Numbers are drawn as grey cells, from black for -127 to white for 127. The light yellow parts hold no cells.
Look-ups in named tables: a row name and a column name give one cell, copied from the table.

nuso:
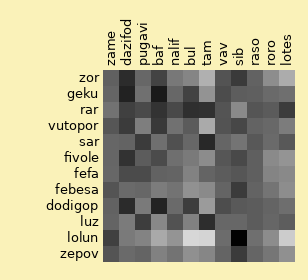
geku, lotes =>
-16
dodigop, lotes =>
-17
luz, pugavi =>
-66
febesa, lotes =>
13
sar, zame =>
-25
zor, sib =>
-69
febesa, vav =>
-27
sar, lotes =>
-39
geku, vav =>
-51
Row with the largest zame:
rar

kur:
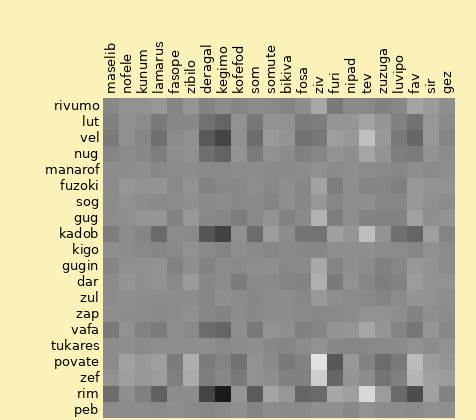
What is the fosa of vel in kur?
-14
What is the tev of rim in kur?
88
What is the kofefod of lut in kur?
17
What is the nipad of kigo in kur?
15
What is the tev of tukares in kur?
8
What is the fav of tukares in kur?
17
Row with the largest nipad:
rim

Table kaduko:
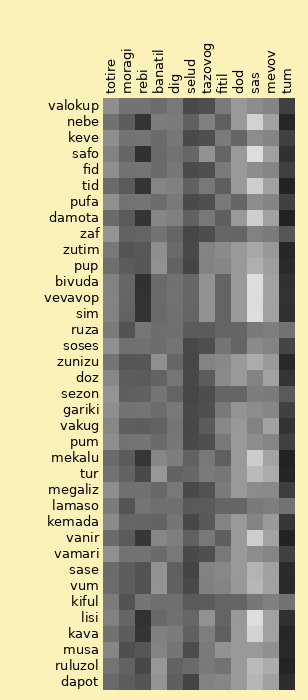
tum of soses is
-58
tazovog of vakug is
-36
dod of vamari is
25
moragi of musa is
-49
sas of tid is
78
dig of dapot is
-32

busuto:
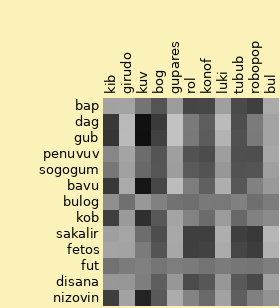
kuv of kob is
-80
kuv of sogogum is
-23
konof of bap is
-56
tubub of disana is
-38
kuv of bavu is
-105
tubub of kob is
-23
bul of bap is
42
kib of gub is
-74
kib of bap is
34
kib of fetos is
36
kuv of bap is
-11
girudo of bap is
35
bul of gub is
35
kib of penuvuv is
7
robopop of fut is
-11
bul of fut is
-1
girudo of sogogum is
32
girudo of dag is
57
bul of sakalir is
54
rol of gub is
-6
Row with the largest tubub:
bulog

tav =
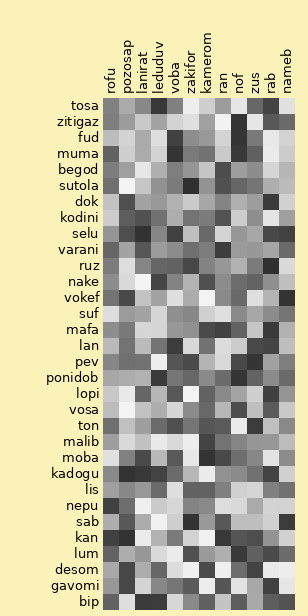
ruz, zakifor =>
-56
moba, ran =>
-54
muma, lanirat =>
44
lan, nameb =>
62
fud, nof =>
-74
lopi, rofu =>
72
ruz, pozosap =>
93
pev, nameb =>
-1

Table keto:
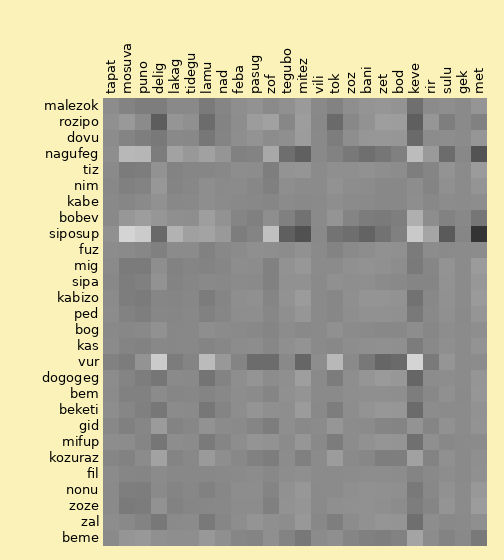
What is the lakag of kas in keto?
7
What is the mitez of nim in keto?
11
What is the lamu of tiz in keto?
6
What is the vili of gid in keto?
11
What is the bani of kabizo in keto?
20
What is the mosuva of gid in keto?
0
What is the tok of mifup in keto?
-3
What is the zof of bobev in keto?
14
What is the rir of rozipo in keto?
22
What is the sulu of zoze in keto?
20
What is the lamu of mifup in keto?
-5
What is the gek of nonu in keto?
11
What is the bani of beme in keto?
0
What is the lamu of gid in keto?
18

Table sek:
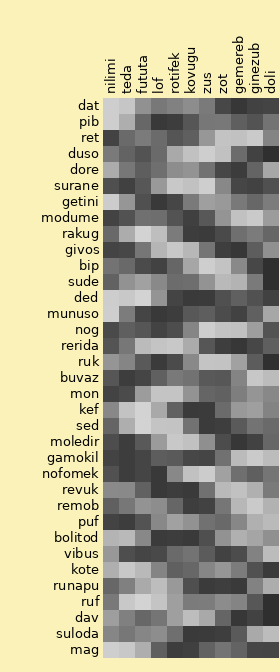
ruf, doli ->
-80
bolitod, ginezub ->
37
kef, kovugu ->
-69
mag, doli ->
-58
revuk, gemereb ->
65
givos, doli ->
16
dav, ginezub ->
-61
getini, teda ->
22
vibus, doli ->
60
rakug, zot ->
-53
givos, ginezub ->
-34
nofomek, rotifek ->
8
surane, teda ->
-62
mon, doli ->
8
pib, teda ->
46

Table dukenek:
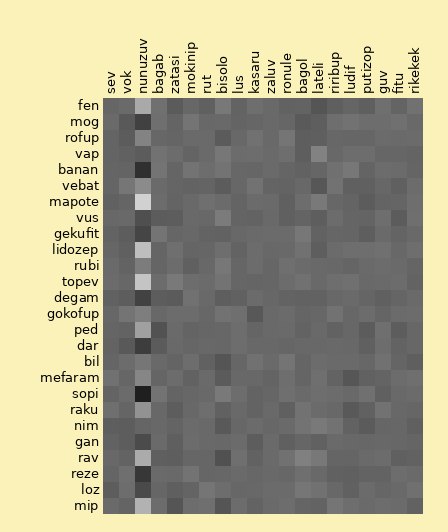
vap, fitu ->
-25
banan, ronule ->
-26
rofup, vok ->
-35
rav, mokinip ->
-25
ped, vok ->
-28
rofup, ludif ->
-25
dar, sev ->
-28
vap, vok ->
-30
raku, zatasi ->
-34
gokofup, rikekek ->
-19
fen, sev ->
-25
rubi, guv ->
-19
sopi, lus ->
-18
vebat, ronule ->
-28
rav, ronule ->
-14
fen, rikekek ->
-14
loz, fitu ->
-22
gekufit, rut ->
-28
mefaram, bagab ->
-26

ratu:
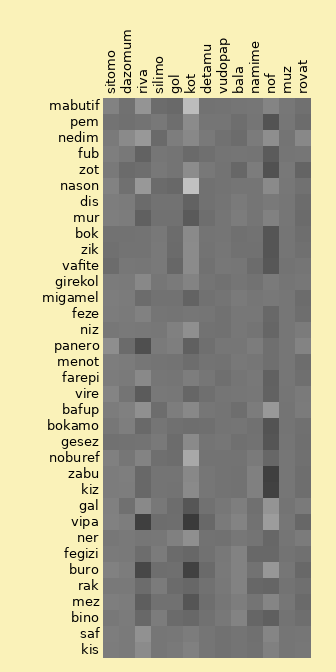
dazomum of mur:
-3
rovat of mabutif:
-15
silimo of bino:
-3
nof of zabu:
-64
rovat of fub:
-9
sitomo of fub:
-1
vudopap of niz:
-14
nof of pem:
-44
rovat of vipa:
-24
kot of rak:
-24
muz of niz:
-9
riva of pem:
-12
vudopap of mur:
-10
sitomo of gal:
0
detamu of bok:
-11

